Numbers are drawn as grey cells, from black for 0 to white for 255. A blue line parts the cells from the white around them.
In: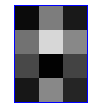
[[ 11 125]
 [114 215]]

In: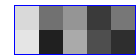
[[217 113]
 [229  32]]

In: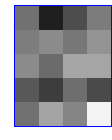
[[113  31]
 [125 139]]

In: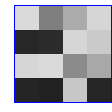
[[218 127]
 [ 39  43]]

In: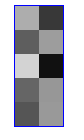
[[173  56]
 [ 94 157]]

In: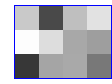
[[201  73]
 [253 221]]

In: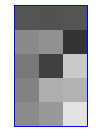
[[ 85  82]
 [138 145]]

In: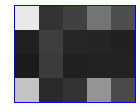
[[233  51]
 [ 32  62]]
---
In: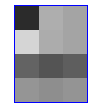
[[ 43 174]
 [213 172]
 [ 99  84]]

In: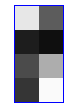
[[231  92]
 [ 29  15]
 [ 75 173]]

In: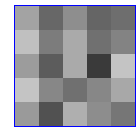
[[163 103]
 [192 124]
 [156  92]]

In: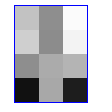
[[194 142]
 [207 140]
 [142 171]]

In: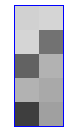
[[209 213]
 [213 114]
 [ 98 178]]

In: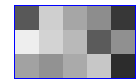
[[ 88 207]
 [238 211]
 [162 146]]

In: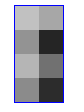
[[193 167]
 [147  37]
 [181 113]]
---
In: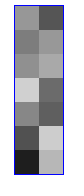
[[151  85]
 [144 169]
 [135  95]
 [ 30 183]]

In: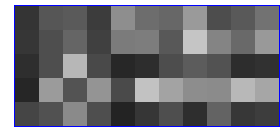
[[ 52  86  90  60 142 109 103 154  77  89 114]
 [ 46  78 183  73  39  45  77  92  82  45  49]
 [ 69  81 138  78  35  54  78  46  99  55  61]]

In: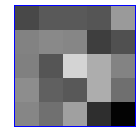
[[ 72  89  89  85 154]
 [128  85 212 173 131]
 [134 112 160  46   3]]

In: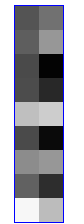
[[ 84 113]
 [ 74   3]
 [191 205]
 [140 151]
 [247 188]]

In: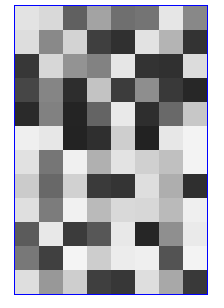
[[227 217  96 163 111 116 230 136]
 [ 55 215 147 130 230  51  48 220]
 [ 42 129  36 100 233  46 105 199]
 [225 118 240 176 227 208 192 243]
 [223 124 241 186 217 215 186 239]
 [120  64 244 205 236 239  83 243]]

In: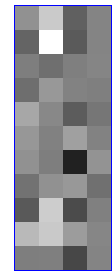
[[145 202  96 132]
 [126 111 127 133]
 [167 136  92 118]
 [145 126  33 147]
 [ 89 205  75 128]
 [126 127  71 132]]

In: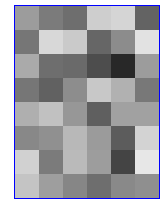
[[156 123 110 206 213  99]
 [170 110 106  77  40 156]
 [175 193 151  95 161 161]
 [209 123 186 157  68 231]]

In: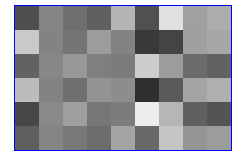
[[ 79 133 111  96 180  80 225 160 172]
 [ 98 135 152 127 123 204 156 107  98]
 [ 71 137 159 118 124 236 182  96  84]]

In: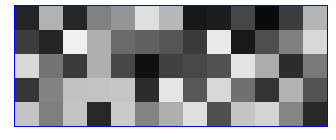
[[ 36 177  38 129 149 222 184  23  29  70  10  61 180]
 [217 116  58 175  70  15  65  72  81 227 172  44 121]
 [196 126 195  39 203 132 174 222  79 197 212 134  40]]
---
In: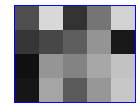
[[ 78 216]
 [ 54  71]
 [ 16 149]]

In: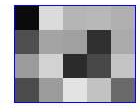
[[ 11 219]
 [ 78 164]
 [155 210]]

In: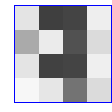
[[228  63]
 [170 235]
 [228  65]]

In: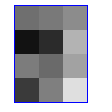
[[111 121]
 [ 18  43]
 [124 106]]

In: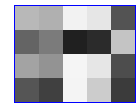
[[184 176]
 [100 123]
 [163 147]]

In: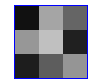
[[ 17 165]
 [151 192]
 [ 29  93]]

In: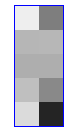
[[238 126]
 [182 183]
 [174 174]]

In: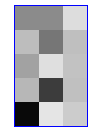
[[139 139]
 [189 118]
 [162 223]]

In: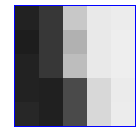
[[34 55]
 [29 55]
 [34 55]]
